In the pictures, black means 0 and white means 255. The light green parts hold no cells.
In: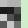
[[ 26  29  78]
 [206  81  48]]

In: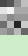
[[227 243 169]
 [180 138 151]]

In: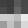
[[ 74  63 102]
 [205 204 188]]

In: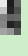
[[196  37  79]
 [127  99 103]]

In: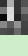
[[119 217  52]
 [  8 221  36]]

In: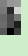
[[121  41 213]
 [104  75 118]]

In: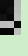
[[  8  16 188]
 [ 17   7 193]]

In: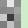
[[135 141 164]
 [202  61 151]]
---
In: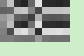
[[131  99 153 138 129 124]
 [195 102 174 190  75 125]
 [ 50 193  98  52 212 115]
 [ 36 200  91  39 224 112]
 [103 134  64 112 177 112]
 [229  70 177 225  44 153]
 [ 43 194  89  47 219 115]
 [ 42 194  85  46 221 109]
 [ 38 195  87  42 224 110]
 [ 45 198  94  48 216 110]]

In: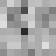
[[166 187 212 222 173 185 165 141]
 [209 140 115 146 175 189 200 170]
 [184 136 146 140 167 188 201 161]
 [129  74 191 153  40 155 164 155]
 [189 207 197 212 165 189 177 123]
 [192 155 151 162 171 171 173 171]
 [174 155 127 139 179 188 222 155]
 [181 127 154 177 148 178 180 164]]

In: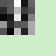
[[ 85  43  10 151  83]
 [ 90  89  26  41   5]
 [254 184 231  84 185]
 [ 21  60  18  92  34]
 [100  84 128 170 166]]

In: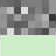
[[110 154 144 149 127]
 [104 190 114 105 219]
 [ 95  79 157  93 106]
 [125 222 121  97 165]
 [127 108 125 150 120]
 [126 131 150 142 100]
 [113 105 178 161  76]
 [150 149  54 106 165]]

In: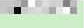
[[197 201]
 [198 187]
 [191  12]
 [154 202]
 [253 213]
 [197 218]
 [220 206]
 [208 167]
 [210 230]
 [129 251]
 [188 156]]

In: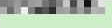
[[125 174]
 [132 108]
 [153 161]
 [123 237]
 [155 127]
 [162  64]
 [116  86]
 [ 92  45]
 [130 156]
 [200 164]
 [ 75 122]
 [172 159]
 [ 18 117]
 [160 181]
 [225 172]]
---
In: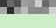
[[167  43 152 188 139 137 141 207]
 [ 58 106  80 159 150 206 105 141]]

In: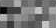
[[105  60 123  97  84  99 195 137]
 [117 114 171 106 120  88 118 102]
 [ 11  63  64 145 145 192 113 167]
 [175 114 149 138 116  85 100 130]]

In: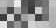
[[223 101 149  94 209 196 192 174]
 [183 166 234  85  67 100 116 195]
 [159  74 170 101  58 203 125 181]
 [ 62 210  74 160 184  64 109 177]]

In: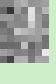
[[107  69 173 177 122 166 163]
 [134 132 164 177 147 153 158]
 [105  55 156 124 225 145 182]
 [153 154 133 143 223 153 129]
 [107 139 136 135 202 155 122]
 [123 115 198 183 173 159 173]
 [139 123 137 144 153 157 114]
 [105 107 109 191 102 131 117]
 [160 149 128 133 116 134 233]]

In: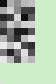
[[231 182  78 210 184]
 [ 16 176 144 184 190]
 [171 211 134  63  61]
 [ 37  59 213  16  95]
 [112 204 166 208 210]
 [ 52 114  28  29  86]
 [179 100  46 190 228]
 [232 192 231  74  47]
 [121  34 117 222  82]]

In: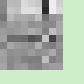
[[165 136 150 154 135 131 149 157 157]
 [137 185 184 218 208 198  56 237 206]
 [133 197 191 223 223 214  43 238 217]
 [118 184 169 172 165 189 113 148 155]
 [139 159 152 162 145 150 138 136 167]
 [155 149 156 161 174 163 129 189 168]
 [161 108 109 106  81  94 197  67 132]
 [130 168 156 150 142 176 134 126 148]
 [161 143 146 143 155 143 149 169 135]
 [159 136 144 130 127 126 189 127 140]]

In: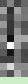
[[122  78 176 128]
 [ 83 132  68 103]
 [162  47 165 117]
 [104  62 133 121]
 [152  53 111  81]
 [111  50 146  88]
 [152  17 168 168]
 [110 247 158  96]
 [ 90  23 113  72]
 [ 65  65 114  76]
 [160 217 142 139]]
